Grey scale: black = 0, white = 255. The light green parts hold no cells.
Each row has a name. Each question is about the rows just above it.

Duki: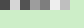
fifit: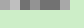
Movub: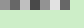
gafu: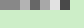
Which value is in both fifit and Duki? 191
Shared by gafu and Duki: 73
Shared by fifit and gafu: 168
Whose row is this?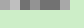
fifit
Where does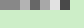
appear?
gafu
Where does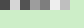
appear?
Duki

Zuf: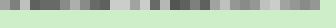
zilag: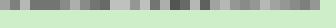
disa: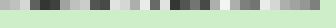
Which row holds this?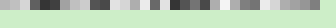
disa

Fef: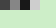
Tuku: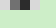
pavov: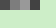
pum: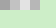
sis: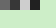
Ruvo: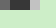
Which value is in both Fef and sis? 206
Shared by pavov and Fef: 66

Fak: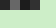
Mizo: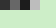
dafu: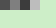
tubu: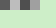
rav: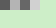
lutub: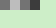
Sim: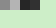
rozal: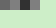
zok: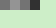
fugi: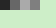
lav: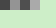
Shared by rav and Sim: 180
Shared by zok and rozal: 49
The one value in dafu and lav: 79
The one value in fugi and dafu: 127
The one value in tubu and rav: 91
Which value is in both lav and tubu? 79

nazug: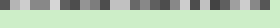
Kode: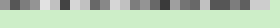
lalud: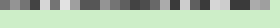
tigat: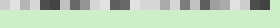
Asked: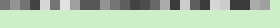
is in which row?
lalud
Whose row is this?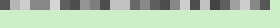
nazug

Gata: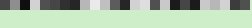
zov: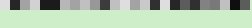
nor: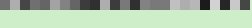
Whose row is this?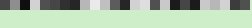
Gata
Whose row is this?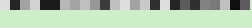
zov

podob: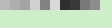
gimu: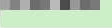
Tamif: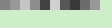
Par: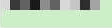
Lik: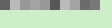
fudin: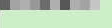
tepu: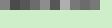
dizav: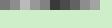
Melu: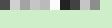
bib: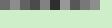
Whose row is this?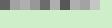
fudin
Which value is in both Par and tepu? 141
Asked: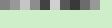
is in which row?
Tamif
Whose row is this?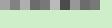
gimu

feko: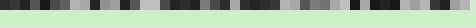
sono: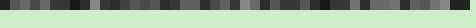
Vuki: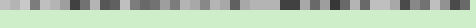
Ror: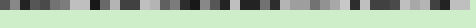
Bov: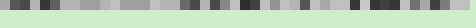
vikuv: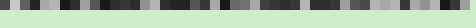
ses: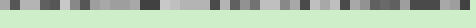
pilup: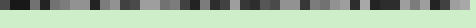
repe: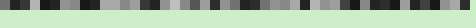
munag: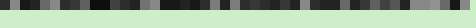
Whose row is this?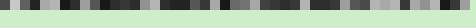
vikuv
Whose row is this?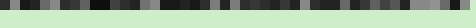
munag
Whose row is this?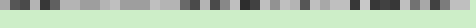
Bov

